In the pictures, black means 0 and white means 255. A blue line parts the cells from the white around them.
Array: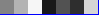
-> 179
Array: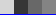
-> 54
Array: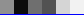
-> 12
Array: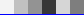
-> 193
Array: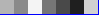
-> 138
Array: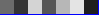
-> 52
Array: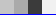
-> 170
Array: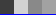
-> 210
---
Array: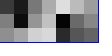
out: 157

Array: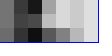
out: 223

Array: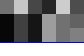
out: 77

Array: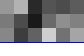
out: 92

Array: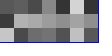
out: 52

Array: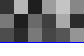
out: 135

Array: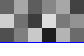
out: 66

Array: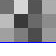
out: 172
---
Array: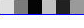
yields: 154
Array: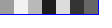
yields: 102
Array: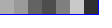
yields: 47
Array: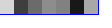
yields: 168
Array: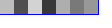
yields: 152
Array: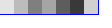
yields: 208
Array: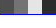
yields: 44
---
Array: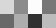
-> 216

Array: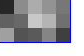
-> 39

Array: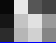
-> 8

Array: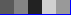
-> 90

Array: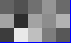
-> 99

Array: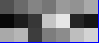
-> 81
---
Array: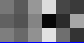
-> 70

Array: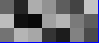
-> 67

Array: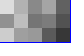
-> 165

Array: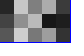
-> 172

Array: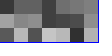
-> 119

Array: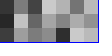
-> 116

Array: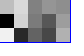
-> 149
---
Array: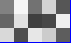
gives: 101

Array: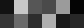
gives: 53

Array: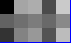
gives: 98

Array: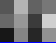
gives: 104

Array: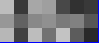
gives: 151

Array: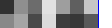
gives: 136

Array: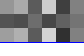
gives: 83

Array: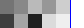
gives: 62

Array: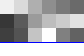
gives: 55
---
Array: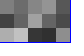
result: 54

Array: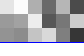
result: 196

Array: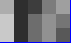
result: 109

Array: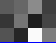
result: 250

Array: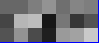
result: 75

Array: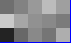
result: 137

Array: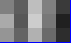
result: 177

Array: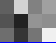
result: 117

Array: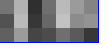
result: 69

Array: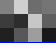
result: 157
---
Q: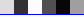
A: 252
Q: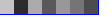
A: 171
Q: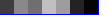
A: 111
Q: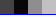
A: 142
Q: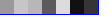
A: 183
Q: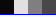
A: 127
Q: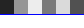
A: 237
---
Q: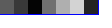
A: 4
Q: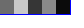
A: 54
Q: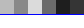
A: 219
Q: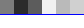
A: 92
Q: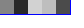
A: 210
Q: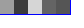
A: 214
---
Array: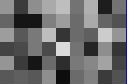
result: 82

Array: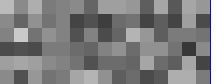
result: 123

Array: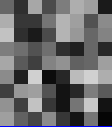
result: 5

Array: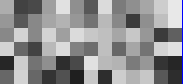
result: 45

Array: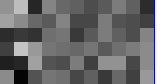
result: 153

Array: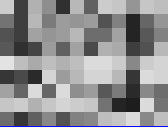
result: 190

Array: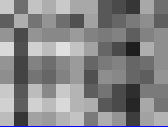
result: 180
